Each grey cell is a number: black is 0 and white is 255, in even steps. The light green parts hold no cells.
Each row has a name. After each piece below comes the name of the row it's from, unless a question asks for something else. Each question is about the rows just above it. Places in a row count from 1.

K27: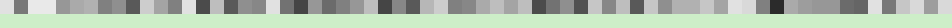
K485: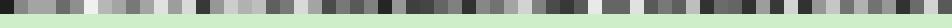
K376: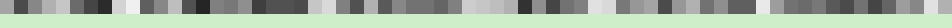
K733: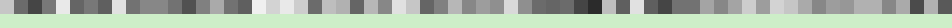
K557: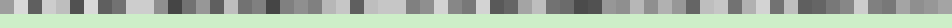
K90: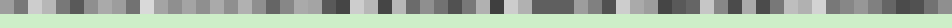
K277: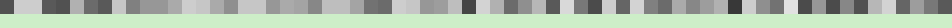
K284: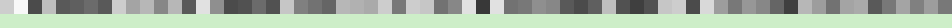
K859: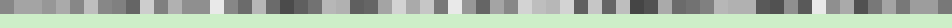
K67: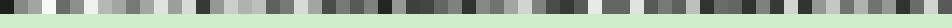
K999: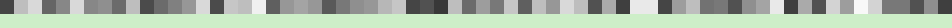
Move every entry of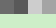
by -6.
[101  83 199 158]
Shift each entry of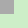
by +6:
[176]
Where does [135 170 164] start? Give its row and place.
K90, 21
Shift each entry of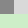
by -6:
[129 211]
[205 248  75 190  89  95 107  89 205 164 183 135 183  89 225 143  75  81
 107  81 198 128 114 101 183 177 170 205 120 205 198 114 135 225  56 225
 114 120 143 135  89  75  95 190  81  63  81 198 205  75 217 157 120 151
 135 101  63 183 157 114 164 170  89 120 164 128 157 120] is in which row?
K284
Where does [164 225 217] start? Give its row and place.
K27, 52

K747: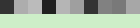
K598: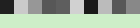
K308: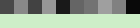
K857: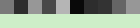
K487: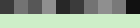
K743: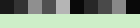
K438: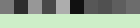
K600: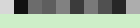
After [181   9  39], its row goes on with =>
[ 73 136   9]
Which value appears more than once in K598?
[87]
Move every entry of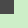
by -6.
[67]
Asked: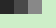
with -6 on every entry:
[ 33  67 130]
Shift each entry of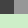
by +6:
[ 72 157]

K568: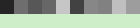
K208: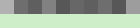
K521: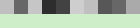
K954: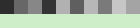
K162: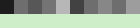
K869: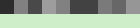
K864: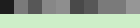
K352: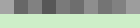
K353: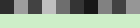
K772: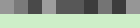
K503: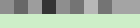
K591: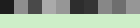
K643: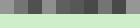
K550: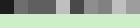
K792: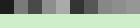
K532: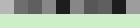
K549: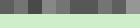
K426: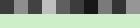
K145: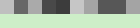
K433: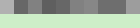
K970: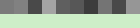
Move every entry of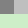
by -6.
[123 185]
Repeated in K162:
[110]
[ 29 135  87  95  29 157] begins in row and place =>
K532, 5
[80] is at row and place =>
K643, 3
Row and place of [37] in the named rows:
K568, 1

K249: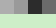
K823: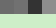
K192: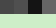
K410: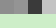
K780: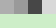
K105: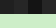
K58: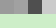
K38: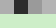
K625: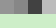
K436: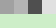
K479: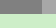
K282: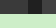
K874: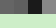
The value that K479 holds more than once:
[128]
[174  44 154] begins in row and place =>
K38, 1
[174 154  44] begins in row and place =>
K249, 1
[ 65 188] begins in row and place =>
K625, 3

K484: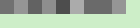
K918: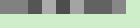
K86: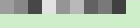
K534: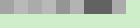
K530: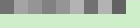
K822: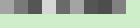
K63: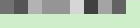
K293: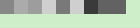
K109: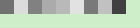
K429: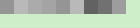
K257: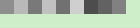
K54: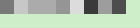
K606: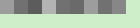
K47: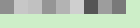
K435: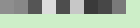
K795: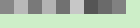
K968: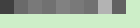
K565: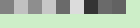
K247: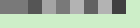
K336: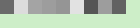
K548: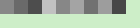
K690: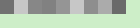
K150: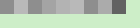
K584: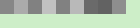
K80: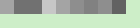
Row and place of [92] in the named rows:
K606, 3
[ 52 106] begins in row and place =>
K565, 7
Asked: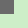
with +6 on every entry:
[112]
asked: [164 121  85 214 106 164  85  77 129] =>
K822
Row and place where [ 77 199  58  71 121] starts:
K435, 5

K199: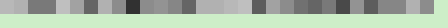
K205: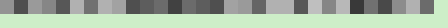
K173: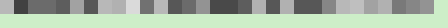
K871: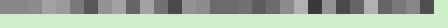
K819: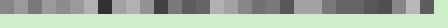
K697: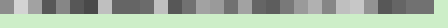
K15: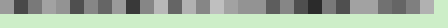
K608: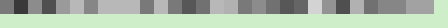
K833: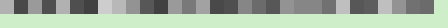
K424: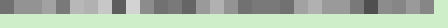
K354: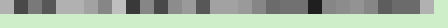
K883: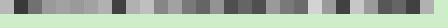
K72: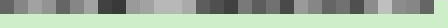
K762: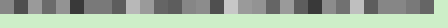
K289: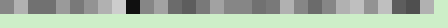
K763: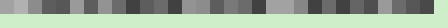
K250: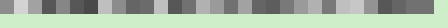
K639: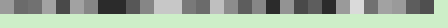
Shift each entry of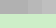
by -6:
[171 171 178 185]
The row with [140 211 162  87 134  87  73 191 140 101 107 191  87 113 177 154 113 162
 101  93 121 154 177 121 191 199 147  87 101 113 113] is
K250
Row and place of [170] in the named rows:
K72, 14
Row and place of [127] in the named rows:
K15, 30

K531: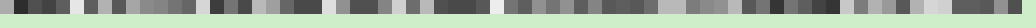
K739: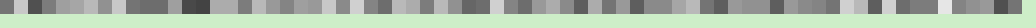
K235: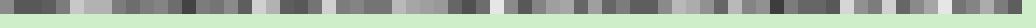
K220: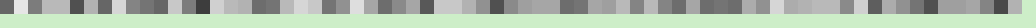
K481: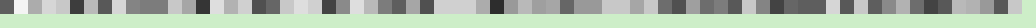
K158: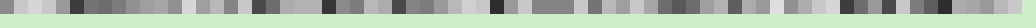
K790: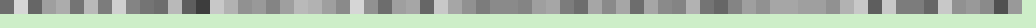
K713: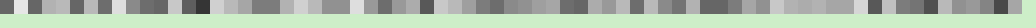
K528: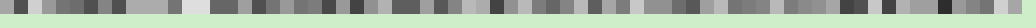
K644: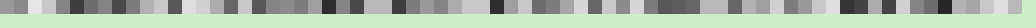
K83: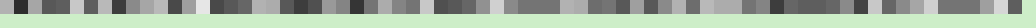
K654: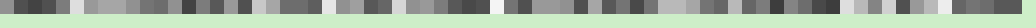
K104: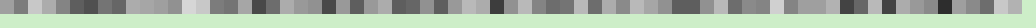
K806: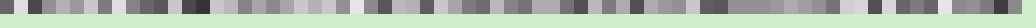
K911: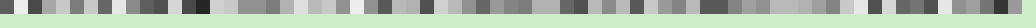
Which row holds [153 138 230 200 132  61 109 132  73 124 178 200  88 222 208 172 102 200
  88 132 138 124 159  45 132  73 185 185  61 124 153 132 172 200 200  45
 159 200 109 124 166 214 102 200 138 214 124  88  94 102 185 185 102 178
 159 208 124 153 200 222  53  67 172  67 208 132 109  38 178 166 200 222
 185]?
K644
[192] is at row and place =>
K713, 64
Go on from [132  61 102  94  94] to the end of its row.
[102 138  67 200 102 138 166 208 116 116 116 159 214  94]

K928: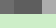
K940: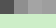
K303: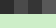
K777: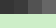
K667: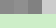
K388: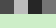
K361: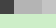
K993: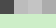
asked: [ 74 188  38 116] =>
K388
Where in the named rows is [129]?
K667, 3
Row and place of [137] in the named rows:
K667, 1
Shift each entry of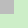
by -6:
[182]
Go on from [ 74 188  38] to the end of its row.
[116]

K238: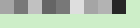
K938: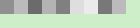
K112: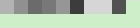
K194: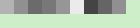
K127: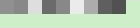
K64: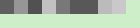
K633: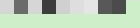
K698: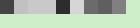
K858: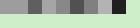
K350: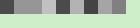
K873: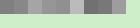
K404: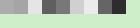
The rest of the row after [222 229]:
[88 75]
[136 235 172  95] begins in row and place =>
K127, 5
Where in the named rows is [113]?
K873, 7
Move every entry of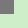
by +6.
[126]
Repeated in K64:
[88]
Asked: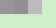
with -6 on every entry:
[144 138 181]
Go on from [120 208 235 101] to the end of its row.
[45]

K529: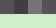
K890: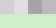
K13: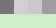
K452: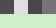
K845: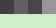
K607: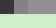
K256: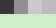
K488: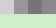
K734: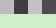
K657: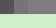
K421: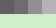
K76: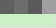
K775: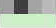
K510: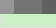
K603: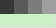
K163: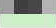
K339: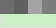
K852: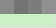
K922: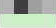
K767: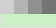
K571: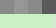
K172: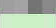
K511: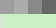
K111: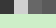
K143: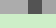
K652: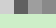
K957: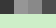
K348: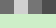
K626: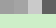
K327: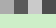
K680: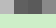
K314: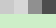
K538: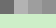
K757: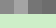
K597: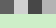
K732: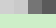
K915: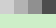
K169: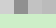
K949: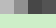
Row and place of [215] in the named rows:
K314, 2
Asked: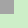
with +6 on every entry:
[170]
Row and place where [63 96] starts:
K845, 1
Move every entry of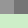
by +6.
[156 123]
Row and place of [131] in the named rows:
K607, 2
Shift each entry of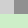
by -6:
[202 138]
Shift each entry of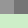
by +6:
[156 123]

